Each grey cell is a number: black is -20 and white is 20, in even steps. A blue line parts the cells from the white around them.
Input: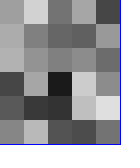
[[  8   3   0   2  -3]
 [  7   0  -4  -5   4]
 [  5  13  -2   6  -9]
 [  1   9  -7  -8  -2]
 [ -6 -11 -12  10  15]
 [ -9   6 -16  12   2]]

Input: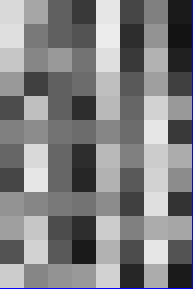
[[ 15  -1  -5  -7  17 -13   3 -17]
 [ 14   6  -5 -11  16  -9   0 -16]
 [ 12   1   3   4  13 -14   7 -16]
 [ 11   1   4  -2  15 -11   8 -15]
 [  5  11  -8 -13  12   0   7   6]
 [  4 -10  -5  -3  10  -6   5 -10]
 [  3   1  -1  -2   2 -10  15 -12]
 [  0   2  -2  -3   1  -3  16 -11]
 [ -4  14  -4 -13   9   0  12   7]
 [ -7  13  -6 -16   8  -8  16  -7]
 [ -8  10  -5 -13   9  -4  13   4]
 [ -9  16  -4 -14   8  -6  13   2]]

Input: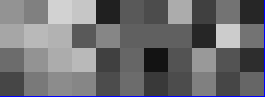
[[  6   9   8  -6   1  -5  -5  -5 -14  12  -2]
 [  3   0  13  11 -15  -6  -8   7 -10  -2 -14]
 [ -3   3   7   9 -10  -4 -17  -7   4  -7 -13]
 [ -9  -1   2   1  -8  -3 -11  -8   0  -9  -4]]

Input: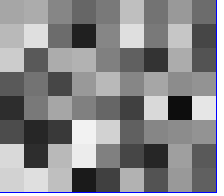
[[ 14 -13   9  17   0  -9 -14   5  -6]
 [ 13  15  10 -16 -10   8  -7   4  -5]
 [ 12  -6   7   8   0  -5 -12   7  -7]
 [  9  15  -3 -15   1  15  -1  11  -9]
 [  6   7   1  -4  -1  10  -2   4  -3]
 [ -6  -2  -9   4   9   1   6   2   3]
 [ -8 -14 -11  18  13  -5   1   2   3]
 [-13  -1   6   0  -4 -10  14 -18  16]]

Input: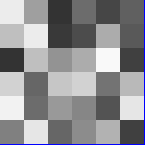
[[ 18  -3   4   1  -7  16]
 [ 17   5 -12  -3  -9  -5]
 [ 13  -4  11  13  -2   9]
 [ 10  17 -11  -8   7  -6]
 [  0  16  -4   2   8 -10]
 [-12  10   3   7  19 -10]]

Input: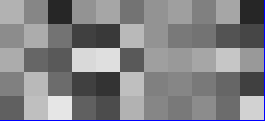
[[  8   1 -14   3   6  -2   3   5   0   6 -14]
 [  7  -4  -6  14  15  -6   5   4   6  11   4]
 [  2   7  -2 -10 -11   9   3  -1  -2  -7  -9]
 [  0   9  -3 -10 -12  10   0   1  -1  -4 -10]
 [ -5  10  16  -5  -8   8   1  -1   2  -3  13]]
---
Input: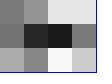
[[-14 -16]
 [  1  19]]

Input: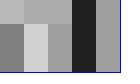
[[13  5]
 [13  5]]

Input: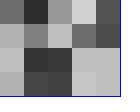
[[  0  10]
 [-12 -11]]

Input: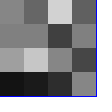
[[  0 -10]
 [ 11   1]]

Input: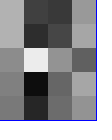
[[-13  -9]
 [ 17   3]]

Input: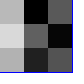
[[ -5 -19]
 [-15  -7]]

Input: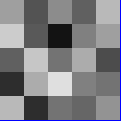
[[ -6 -17]
 [ 11  -2]]
